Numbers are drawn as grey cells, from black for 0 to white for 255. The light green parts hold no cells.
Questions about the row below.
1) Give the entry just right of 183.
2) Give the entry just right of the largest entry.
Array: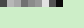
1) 168
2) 84

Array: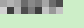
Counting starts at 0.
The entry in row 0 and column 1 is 179
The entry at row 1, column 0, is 209
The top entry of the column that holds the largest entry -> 165
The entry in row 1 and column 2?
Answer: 179

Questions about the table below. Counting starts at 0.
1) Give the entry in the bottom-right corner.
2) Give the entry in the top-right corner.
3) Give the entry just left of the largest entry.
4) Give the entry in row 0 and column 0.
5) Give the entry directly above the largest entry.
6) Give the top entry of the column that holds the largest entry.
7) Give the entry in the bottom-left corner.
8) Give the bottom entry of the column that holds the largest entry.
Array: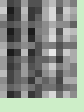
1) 140
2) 125
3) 171
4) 171
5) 125
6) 187
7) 171
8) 216

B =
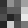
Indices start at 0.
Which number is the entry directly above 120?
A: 232
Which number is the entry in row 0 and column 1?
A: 145
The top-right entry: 160
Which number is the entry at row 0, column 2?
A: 105
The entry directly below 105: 93

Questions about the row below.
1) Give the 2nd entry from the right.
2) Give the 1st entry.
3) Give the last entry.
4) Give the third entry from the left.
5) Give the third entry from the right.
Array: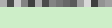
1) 147
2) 175
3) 161
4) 201
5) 63

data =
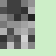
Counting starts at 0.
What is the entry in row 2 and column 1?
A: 108
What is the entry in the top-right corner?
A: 146
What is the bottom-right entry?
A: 134
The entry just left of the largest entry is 78
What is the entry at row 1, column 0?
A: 78
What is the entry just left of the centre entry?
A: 146
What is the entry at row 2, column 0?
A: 146
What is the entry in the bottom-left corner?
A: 78
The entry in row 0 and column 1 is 63
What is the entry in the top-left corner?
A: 134

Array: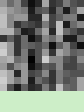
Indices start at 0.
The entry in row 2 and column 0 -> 191
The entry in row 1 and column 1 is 152
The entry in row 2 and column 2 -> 152
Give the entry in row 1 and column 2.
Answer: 136
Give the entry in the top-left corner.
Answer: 152
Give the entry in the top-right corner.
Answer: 68
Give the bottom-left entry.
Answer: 191
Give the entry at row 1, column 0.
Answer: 178
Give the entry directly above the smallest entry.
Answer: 40
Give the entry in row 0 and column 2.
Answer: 136
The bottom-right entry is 165
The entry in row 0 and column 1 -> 107
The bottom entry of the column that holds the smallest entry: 40
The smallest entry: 2
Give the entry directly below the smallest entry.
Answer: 15

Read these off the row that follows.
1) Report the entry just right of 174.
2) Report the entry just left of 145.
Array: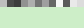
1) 116
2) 61
